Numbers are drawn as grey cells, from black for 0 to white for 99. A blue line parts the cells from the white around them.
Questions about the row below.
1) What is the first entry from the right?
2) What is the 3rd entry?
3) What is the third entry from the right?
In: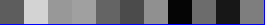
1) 49
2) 59
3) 42

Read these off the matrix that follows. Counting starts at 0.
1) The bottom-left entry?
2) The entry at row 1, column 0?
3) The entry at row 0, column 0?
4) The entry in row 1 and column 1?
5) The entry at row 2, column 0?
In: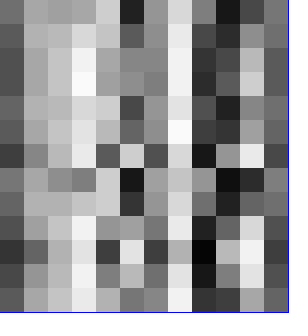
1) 35
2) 35
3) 43
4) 69
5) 31

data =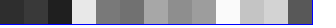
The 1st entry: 18
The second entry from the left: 22
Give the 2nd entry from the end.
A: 82

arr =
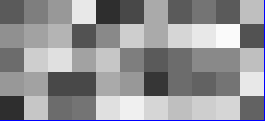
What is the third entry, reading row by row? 59
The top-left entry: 35
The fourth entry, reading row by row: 90
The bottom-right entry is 38
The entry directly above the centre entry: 80
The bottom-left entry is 18
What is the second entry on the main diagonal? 63
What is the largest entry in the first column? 59
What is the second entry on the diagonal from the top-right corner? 97
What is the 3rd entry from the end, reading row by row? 80
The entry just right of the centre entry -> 35
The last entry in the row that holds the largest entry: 32
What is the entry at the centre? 49
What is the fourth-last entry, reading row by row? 74

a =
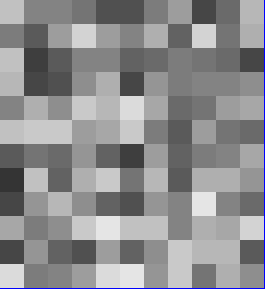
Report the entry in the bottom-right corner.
55
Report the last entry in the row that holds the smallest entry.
58
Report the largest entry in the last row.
89
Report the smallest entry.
20
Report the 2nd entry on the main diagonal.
35
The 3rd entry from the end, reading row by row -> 45
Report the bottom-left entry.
85
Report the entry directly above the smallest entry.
35
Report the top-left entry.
75
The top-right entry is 71
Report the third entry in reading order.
51
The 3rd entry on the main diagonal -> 35
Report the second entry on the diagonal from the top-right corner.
45
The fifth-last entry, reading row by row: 58
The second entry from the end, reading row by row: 68
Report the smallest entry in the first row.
27
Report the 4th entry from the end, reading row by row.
78

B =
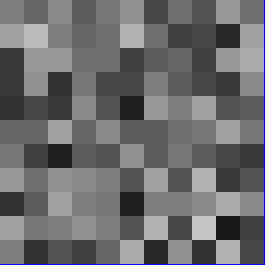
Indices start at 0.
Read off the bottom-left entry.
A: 49
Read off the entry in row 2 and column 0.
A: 22
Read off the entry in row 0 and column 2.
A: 53
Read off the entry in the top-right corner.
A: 43
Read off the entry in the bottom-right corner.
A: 28
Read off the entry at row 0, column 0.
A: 49
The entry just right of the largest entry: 9
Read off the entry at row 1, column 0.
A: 62
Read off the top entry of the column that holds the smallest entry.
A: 59
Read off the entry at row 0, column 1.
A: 40
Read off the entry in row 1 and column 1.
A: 73
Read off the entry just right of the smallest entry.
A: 25
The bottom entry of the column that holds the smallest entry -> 69
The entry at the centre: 36
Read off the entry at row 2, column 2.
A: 59
